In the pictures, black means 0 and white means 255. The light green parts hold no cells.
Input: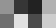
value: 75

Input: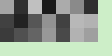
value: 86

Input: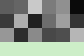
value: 32

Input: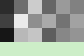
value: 142

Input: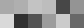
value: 83

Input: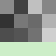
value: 106

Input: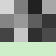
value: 94
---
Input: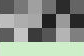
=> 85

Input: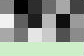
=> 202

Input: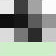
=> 119

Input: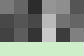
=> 200

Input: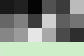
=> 168

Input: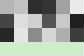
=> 214

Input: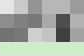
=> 195

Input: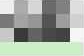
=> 73
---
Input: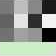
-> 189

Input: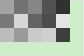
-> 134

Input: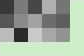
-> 71

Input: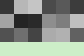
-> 75

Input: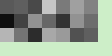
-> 122

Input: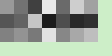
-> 106

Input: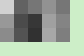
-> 118

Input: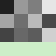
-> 153
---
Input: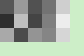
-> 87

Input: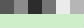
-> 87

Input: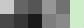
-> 201

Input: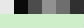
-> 232

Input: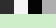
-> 45

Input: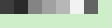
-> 61
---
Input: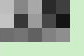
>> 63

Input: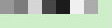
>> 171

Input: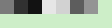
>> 148

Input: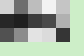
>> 197

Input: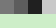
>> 201

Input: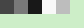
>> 189

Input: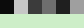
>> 159

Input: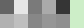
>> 53

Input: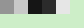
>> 230

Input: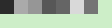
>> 116
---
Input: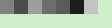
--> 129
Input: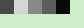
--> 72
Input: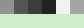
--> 145
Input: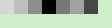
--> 214
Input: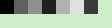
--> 3
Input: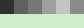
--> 48
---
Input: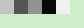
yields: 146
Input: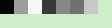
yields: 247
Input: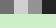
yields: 147
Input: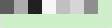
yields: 32
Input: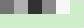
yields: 49
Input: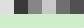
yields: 134
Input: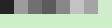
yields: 112
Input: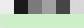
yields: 122
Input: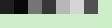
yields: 117
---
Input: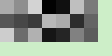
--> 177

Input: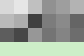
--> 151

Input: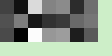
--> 252

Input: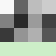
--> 176

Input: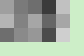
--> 151

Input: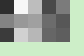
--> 183

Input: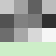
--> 216

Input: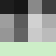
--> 202

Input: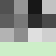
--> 223
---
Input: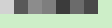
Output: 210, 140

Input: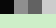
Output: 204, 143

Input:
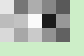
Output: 250, 230

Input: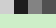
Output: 207, 131

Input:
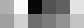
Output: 248, 228

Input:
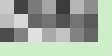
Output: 224, 216
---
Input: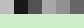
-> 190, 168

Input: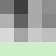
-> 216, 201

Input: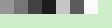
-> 250, 198

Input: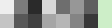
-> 238, 216

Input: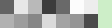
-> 252, 237

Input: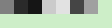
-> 226, 203
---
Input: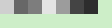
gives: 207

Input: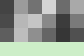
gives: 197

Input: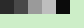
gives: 154

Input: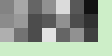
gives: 219

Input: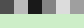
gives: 186

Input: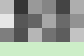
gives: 195
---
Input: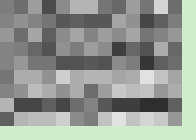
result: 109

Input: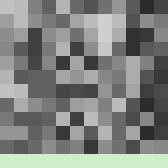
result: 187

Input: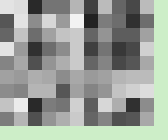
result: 221

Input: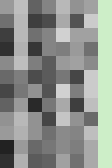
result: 190

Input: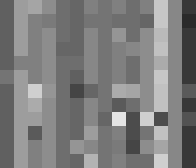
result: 157

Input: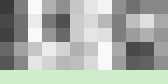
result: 127
